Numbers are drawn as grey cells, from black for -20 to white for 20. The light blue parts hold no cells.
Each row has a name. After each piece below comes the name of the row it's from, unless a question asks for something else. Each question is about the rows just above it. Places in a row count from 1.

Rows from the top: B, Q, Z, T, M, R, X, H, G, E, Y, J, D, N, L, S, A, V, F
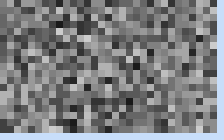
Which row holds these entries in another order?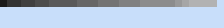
V
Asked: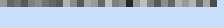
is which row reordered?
D
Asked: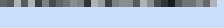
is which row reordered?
E
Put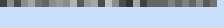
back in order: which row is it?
A
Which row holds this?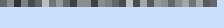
G
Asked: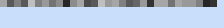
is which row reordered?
J

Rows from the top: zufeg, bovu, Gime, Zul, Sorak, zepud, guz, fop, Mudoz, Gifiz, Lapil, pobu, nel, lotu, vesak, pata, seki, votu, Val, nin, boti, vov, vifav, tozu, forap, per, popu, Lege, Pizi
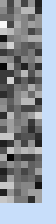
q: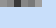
Mudoz
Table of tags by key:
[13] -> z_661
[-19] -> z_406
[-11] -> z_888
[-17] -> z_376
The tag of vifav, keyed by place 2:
z_406
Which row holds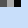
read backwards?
Gifiz
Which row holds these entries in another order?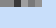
Mudoz
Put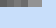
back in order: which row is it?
tozu
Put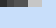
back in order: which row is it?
nin

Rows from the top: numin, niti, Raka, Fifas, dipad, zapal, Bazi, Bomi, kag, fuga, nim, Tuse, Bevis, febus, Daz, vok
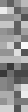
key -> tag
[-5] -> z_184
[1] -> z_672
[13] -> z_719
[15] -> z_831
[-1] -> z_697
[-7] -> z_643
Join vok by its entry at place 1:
z_719
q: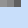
dipad
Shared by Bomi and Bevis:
[15]
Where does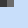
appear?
nim
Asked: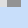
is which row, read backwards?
Bomi
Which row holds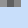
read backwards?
numin

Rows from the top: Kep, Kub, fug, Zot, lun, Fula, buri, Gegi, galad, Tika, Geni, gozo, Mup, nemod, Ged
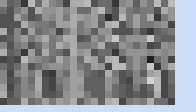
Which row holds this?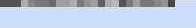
Zot
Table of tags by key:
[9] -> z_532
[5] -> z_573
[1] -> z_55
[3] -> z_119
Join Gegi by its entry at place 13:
z_573
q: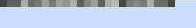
Ged
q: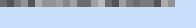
Kub
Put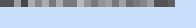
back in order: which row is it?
Zot

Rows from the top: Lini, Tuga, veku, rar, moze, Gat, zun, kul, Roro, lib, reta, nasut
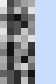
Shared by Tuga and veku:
[-3]
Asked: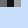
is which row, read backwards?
zun
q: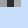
lib
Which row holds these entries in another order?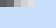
Tuga
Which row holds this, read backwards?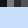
reta

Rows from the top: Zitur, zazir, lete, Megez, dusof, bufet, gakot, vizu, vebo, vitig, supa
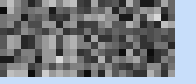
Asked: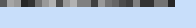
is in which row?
gakot
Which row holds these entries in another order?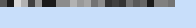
lete
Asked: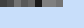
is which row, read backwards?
zazir

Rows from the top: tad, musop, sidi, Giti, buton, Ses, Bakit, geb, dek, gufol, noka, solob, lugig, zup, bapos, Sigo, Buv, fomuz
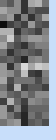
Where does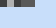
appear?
lugig
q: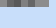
zup
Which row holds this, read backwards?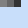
Bakit
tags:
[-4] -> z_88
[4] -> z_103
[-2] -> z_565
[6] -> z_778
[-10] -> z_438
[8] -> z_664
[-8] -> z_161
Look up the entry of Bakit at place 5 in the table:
z_88

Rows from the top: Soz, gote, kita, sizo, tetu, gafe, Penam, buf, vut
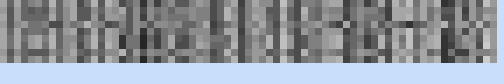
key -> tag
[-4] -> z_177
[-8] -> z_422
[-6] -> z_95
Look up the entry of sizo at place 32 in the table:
z_95
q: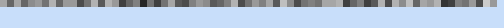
vut
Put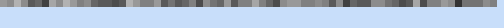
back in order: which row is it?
buf
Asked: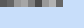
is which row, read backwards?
kita
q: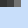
Penam
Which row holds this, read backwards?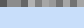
gafe

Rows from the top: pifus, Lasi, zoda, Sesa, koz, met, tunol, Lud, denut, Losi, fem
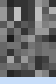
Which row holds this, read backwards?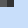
koz
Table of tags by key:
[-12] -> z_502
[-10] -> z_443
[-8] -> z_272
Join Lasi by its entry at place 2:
z_443
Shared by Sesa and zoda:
[-10]
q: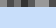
koz
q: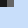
met
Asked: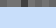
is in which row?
tunol
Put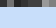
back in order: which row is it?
fem

